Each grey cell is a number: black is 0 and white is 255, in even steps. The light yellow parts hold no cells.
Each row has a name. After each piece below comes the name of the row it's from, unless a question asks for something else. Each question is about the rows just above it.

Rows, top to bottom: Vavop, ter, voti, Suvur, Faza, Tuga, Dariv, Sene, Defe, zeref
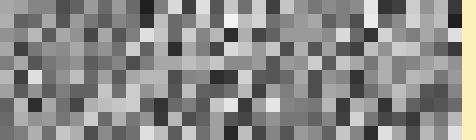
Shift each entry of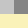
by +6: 203, 139
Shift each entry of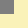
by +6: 132
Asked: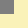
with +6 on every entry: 132
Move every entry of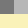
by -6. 113, 177
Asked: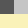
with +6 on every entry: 92, 203
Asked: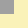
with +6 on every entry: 166
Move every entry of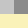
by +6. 203, 145

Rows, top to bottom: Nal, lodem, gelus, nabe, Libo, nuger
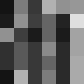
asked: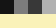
Nal
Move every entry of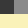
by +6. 62, 144
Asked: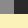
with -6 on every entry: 132, 36
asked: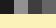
lodem
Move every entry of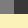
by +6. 130, 62

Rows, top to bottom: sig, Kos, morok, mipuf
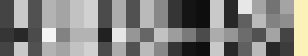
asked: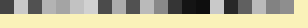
Kos
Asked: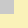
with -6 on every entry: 195
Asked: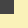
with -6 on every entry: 62

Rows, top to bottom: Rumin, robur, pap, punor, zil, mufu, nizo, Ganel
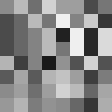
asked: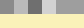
Rumin
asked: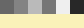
punor
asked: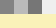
punor
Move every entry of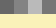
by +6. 109, 137, 192, 124
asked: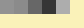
Ganel

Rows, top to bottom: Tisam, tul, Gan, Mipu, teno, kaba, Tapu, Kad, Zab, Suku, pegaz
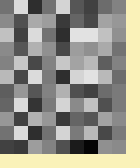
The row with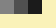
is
pegaz
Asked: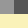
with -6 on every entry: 145, 80
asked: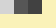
Tisam

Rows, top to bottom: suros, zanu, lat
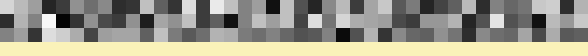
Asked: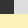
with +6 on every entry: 58, 227
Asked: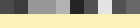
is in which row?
zanu
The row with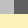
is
suros
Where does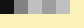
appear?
zanu

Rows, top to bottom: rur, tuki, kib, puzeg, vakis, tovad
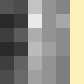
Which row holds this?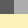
kib
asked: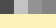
rur
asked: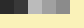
puzeg
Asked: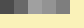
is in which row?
tovad
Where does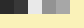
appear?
tuki
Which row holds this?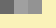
tovad
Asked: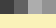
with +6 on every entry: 68, 104, 179, 153

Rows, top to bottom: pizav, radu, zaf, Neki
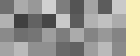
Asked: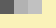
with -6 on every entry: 86, 172, 187
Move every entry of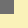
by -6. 105
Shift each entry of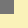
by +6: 123
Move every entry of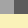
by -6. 158, 86
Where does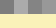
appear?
zaf

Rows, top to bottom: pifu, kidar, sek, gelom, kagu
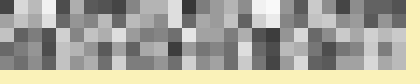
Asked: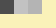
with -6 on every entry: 71, 188, 174
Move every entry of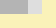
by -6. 174, 174, 216
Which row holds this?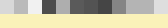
pifu

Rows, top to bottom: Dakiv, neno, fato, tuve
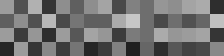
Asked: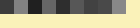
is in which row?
tuve
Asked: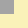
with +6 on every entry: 170

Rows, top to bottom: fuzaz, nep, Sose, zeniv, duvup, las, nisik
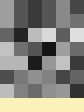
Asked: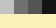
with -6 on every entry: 188, 107, 79, 14
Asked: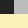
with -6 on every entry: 29, 182
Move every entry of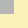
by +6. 188
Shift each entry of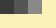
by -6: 52, 79, 131

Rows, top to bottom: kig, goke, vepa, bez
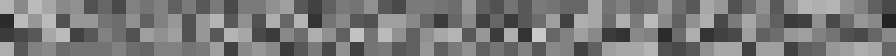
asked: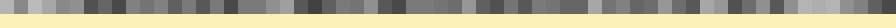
kig
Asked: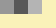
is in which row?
vepa
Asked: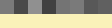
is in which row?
bez

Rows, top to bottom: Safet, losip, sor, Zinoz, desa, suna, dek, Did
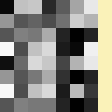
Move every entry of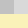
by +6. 199, 223
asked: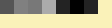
sor
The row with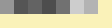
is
losip
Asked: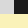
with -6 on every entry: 211, 21
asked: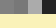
sor

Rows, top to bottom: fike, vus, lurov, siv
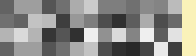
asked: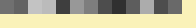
vus
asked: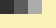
vus

